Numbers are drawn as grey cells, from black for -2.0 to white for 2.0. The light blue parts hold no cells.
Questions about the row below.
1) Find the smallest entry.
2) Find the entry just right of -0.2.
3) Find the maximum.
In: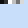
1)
-1.8
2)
1.4
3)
2.0

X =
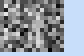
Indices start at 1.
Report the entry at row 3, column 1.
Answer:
-0.6
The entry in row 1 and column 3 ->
0.4
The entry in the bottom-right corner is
-1.2
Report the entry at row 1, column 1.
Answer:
-0.6
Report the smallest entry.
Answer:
-2.0
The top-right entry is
0.2
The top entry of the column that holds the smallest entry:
-0.8
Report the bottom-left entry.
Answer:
-0.4
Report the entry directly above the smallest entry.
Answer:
-1.2
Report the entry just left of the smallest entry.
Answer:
0.4
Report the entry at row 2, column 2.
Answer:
1.6
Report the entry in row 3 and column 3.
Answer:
1.0
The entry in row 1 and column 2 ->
0.6
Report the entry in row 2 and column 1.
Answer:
-0.6

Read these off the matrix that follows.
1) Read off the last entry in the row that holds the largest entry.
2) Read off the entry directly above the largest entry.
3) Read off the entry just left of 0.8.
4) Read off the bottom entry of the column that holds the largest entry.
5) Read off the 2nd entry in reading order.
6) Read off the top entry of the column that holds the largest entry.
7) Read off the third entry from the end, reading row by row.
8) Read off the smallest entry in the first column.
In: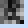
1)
1.0
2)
0.6
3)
0.0
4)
-1.8
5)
-0.6
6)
0.4
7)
0.8
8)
-0.6

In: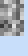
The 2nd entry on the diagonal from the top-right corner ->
-0.1
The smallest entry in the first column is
-1.1
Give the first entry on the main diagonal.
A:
0.1
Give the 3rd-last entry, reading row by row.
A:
0.5
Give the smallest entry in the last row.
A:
-0.3
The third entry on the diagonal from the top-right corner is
0.5
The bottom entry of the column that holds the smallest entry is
0.1
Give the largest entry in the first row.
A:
1.3
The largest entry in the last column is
1.3
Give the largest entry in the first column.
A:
0.9
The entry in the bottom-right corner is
1.1
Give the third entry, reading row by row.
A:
0.9
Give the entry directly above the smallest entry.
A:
-0.1
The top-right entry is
1.1

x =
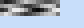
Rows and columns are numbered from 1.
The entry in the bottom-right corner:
-0.1
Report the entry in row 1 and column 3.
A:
-1.3
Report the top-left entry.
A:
-0.9
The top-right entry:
0.1
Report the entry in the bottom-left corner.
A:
0.9
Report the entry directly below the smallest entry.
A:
-0.1
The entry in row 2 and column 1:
0.3
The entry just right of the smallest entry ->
-1.5
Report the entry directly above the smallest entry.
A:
-0.3
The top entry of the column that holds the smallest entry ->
-0.1
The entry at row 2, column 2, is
0.7

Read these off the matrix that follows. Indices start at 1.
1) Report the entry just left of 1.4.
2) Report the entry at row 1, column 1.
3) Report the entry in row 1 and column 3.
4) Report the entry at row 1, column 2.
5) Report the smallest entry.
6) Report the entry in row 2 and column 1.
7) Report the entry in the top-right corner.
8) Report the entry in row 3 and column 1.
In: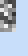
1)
0.4
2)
1.0
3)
-1.0
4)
-0.4
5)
-1.2
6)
-0.4
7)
-0.8
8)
1.6

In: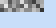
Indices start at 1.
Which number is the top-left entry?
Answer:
1.2
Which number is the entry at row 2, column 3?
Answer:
-0.2
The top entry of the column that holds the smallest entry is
0.6
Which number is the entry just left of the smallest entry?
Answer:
0.6
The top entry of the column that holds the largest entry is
1.0
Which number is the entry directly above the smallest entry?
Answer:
0.8
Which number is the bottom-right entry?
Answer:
-1.2
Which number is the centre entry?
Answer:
-0.6
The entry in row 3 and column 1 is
-0.8

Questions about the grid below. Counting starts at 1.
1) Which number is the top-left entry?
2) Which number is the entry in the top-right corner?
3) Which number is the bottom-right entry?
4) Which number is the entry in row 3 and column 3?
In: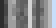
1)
-1.3
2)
0.9
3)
0.9
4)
0.5

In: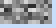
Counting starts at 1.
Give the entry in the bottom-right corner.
0.3
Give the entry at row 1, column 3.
1.3
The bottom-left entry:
0.7
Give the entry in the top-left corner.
0.1
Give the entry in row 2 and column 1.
-0.7
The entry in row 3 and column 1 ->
1.3
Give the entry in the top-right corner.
0.5
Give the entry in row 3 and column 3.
-0.9
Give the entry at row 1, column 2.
1.5
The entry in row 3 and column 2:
-1.3

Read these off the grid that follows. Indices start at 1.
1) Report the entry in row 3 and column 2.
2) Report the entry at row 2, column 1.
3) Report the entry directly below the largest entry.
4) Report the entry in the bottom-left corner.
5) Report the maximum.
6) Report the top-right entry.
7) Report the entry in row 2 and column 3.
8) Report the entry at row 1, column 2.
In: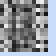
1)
0.7
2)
-0.9
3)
-1.3
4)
-0.3
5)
1.9
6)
0.1
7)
-0.7
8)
0.5

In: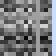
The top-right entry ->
-0.1
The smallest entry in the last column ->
-1.3
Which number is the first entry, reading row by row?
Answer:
0.1
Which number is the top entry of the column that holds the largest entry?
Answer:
-0.1
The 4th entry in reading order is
-0.3
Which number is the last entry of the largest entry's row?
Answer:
-0.1
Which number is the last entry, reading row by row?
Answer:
-0.9
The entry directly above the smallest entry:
-0.7
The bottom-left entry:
-0.9
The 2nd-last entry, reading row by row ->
0.9
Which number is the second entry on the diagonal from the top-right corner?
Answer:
-0.5
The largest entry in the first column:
0.9
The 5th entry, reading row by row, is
0.7
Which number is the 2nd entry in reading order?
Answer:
-1.1
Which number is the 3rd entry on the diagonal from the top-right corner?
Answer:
-0.7
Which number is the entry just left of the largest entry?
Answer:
0.1
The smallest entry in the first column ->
-1.1
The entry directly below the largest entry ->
0.5
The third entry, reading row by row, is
-0.7
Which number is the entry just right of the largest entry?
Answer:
-0.5
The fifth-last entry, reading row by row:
0.3
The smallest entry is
-1.9
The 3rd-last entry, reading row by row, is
0.5
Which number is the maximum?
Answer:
1.5

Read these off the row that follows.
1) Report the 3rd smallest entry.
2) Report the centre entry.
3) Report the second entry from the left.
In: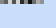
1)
-0.7
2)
-1.3
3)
-0.5
